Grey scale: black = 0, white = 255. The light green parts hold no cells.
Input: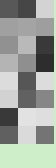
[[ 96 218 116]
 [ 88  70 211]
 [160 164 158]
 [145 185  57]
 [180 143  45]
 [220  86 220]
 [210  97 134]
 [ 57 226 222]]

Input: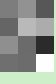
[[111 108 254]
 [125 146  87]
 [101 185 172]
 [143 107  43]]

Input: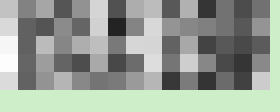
[[219  98 147 181 136 116 122 154 182  56 123  52 107  65 204]
 [194 130 166  85 146 213  81 173 188  88 177  53 114  76 113]
 [217  97  84 139 101 209  35 132 216 148 135 128 114  88 148]
 [246  97 187 134 174 190 121 214 213  98 168  67  88  73  91]
 [253 101 157 100  77 169  72 108 221 117 206 135  73  53 137]]

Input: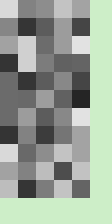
[[189  53 124 195 100]
 [217 130 141 195 163]
 [134  53  92 156  69]
 [162 208 108 156 226]
 [ 52 208 124  97 100]
 [107  53  92 136  69]
 [107 105 157  97  37]
 [107 156  92 136 226]
 [ 52 130  60 117 163]
 [217 105 141 195 163]
 [162 130 189  77 194]]

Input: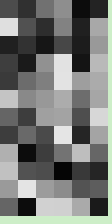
[[101  12 209 208 170  26]
 [ 76  48 113 142  12  35]
 [223  81  45 130  32 168]
 [ 32  50  22  71  28 153]
 [ 62  26 145 226  20 185]
 [ 58 108 127 227 158 171]
 [196 137 152 172 109 166]
 [101  61 160 163  78 215]
 [ 61 105  74 229  37 164]
 [176  12  61 115 190 102]
 [193  82  77   5  57  37]
 [154 228 156 140  83  93]]

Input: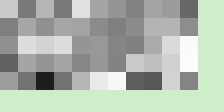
[[158 114  29 114 182 234 248  94  87 211 132]
 [202 121 181 121 224 164 149 130 164 156 103]
 [127 166 144 166 163 139 128 140 180 180 141]
 [144 221 211 221 149 152 133 128 171 218 250]
 [ 97 165 148 165 134 151 131 201 191 208 252]]
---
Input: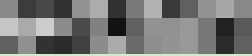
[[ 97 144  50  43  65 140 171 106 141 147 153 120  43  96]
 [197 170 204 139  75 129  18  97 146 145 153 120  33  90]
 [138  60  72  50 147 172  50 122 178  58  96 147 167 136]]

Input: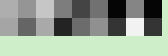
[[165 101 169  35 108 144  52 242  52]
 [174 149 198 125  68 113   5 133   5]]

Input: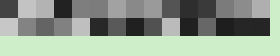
[[199 131 100 129 191  40  89  32  81 187  32 103  30  38  37]
 [ 67 195 179  34 126 124 162 137 154  84  46  58 123 140 175]]

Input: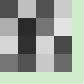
[[117  83 200 106]
 [213  48 213  72]
 [174  42 117 227]
 [ 79 191  81 203]]

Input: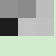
[[ 29 194 192]
 [145 138 188]]

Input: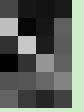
[[ 99  57  37  65]
 [ 83  85 103 132]
 [  2  50 149  95]
 [ 49 199  27  91]
 [190   7  21  95]
 [ 71  23  18  25]]

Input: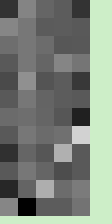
[[134   1  92  92 115]
 [ 39 100 174 108 123]
 [ 89 119 101  77  89]
 [ 48 101  86 176  89]
 [ 89 119 107 112 210]
 [107 110 101  86  32]
 [ 89 119 100  92  89]
 [ 74 144  84  92  56]
 [ 89 119 101 133 117]
 [110 119 108  87  88]
 [134 119  91  92  89]
 [ 51 132 101  92  51]]
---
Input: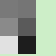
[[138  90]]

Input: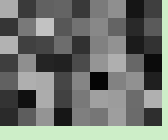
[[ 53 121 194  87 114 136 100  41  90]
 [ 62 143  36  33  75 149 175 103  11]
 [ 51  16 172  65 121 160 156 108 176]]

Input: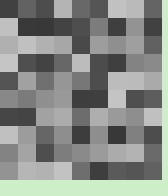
[[192  57  56  67  78 124  63 147  65]
 [197  79  67 103 188  76  63 131 138]
 [136 123 143 153  62  63 196  79  93]
 [192 156 102 142  61 142  56 128  77]
 [147 182 178 194 110  62  90  85  97]]

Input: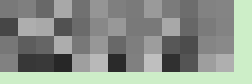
[[ 70 174 169  81 107 136 152 121 121 168 103 123 131]
 [129  55  57  39 159 185  42 128 191  48  84 158 175]]

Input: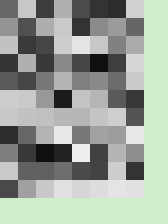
[[149  80 174 201  51 139 155 102]
 [ 52 176  57 138  70  16  62 214]
 [205 201 152  26 195 181  90  56]
 [ 45 103 179 231 120 162 157 231]
 [201  97  96 110  75  67 205  51]]

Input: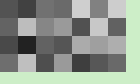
[[ 99 189 134 154  81 200  97]
 [110 191  78 154  62  87 105]]

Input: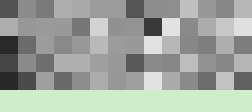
[[173 151 154 153 119 211 145 147  56 226 138 172 199 224]
 [ 70 138 110 175 175 159 152  89 138 134 189 146 134 181]]

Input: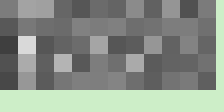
[[ 88 120 110 107 129 124 128 110 114 125 125 112]
 [ 81 171  95 180  88 125 111 170  91  99 100 113]]
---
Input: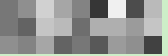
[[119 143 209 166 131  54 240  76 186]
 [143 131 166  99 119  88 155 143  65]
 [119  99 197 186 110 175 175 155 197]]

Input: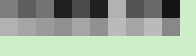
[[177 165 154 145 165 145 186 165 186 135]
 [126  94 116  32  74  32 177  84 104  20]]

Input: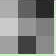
[[202 149 126]
 [172  97  41]
 [160  65 137]]

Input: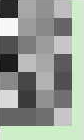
[[ 28 189 167  90]
 [ 40 167 145 189]
 [248 156 136 101]
 [ 80 124 156 198]
 [101 101 112 198]
 [136  70 177  80]
 [217  59 145 112]]

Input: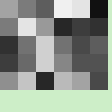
[[123 228 153  39  61  49]
 [143 196  39 186 163  73]
 [163 123  93 240 228  17]
 [ 49 114 208 114  73  93]
 [ 61 105 208 134  82  82]]

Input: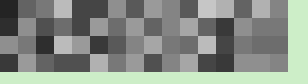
[[ 57 154  99  80  80 177 120 154  80 132 166  69  57 143 143 132]
 [ 46 143  80 109  69 154 109 154  99 132 166  99  57 143 120 120]
 [143 120  46 187 154  57  89 132 166 120 109 187  69 120 109 109]
 [ 36  99 120 187  69  69 143  89 154 132  89 198 177  99 177 132]]

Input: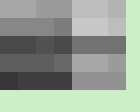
[[167 167 155 155 189 189 179]
 [135 135 135 125 200 200 189]
 [ 94  94  94 104 167 167 155]
 [ 73  73  82  73 114 114 114]
 [ 54  63  63  63 145 145 145]]
